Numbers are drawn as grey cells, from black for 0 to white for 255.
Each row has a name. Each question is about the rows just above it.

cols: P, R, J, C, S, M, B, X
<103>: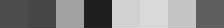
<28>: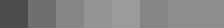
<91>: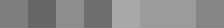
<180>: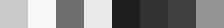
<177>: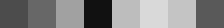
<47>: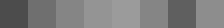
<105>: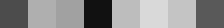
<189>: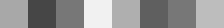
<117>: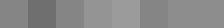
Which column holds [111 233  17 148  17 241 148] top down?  C
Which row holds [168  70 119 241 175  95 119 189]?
<189>

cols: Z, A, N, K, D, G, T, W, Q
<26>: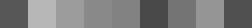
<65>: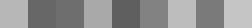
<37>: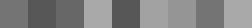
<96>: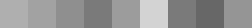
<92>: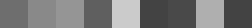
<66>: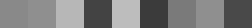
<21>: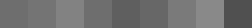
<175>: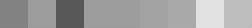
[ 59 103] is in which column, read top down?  G
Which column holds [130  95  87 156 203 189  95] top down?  D
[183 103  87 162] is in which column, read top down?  A
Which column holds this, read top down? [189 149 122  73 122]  T

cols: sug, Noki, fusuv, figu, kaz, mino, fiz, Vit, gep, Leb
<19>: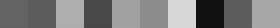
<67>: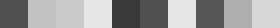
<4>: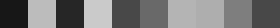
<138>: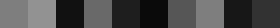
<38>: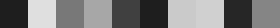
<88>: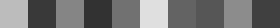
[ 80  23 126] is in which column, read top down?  sug
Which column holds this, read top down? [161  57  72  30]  kaz
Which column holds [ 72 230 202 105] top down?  figu
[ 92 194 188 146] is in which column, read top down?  Noki
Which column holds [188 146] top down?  Noki

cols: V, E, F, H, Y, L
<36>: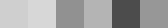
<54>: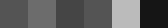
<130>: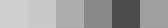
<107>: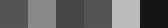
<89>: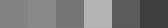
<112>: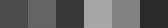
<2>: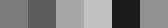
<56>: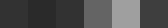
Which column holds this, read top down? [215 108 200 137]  E
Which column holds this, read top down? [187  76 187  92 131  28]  Y
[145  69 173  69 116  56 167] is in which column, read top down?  F
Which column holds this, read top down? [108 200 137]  E
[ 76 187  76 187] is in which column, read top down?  Y
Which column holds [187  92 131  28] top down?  Y
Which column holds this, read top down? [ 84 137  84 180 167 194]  H

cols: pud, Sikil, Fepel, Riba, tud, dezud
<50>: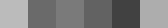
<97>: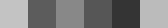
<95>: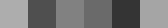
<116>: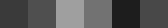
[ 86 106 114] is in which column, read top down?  Riba
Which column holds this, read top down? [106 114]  Riba
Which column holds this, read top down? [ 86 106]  Riba
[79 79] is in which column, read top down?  Sikil
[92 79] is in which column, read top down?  Sikil
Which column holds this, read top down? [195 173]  pud
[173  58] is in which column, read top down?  pud

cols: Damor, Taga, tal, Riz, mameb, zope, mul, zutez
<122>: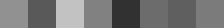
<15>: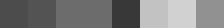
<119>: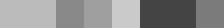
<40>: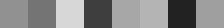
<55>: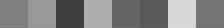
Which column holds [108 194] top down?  zope
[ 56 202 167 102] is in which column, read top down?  mameb
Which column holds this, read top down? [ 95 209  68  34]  mul
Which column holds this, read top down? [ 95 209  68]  mul
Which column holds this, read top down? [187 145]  Damor
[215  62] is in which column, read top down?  tal
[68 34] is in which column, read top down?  mul

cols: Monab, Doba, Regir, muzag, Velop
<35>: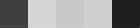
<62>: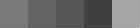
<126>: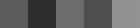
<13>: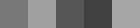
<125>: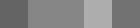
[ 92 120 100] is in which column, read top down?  Monab
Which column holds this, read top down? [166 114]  Velop
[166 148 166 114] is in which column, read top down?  Velop
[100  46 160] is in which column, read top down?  Doba
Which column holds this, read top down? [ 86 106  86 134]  Regir

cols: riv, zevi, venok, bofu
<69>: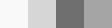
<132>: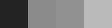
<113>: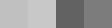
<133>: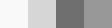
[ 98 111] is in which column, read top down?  venok
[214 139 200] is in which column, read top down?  zevi
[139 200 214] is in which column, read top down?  zevi

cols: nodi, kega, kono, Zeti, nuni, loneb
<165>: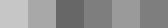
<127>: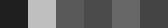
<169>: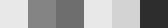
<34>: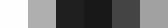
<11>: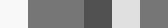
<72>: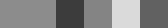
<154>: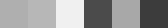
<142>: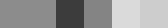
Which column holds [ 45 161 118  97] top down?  loneb
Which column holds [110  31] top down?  kono
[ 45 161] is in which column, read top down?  loneb
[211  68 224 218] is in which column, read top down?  nuni

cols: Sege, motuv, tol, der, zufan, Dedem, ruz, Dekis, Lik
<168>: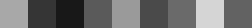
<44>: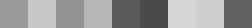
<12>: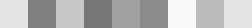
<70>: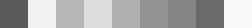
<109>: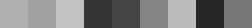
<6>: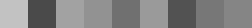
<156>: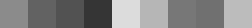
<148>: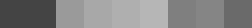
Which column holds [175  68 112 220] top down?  zufan
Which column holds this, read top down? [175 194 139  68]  Sege
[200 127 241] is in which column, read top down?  motuv
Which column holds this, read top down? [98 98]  Lik
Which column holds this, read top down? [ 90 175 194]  Sege

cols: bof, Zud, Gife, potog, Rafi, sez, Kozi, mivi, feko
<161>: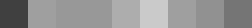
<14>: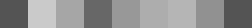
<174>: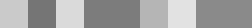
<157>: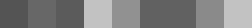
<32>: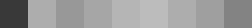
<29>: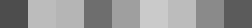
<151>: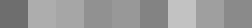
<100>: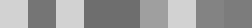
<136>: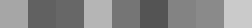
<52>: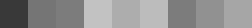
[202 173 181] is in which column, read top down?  sez
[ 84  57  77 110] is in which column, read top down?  bof
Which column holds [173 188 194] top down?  Kozi

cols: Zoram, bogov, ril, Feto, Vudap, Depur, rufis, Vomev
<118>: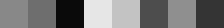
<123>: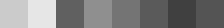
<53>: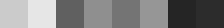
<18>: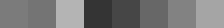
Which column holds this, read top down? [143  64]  rufis
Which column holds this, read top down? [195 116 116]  Vudap
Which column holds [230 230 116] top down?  bogov
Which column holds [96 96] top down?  ril
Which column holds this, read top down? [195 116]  Vudap
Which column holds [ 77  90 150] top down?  Depur

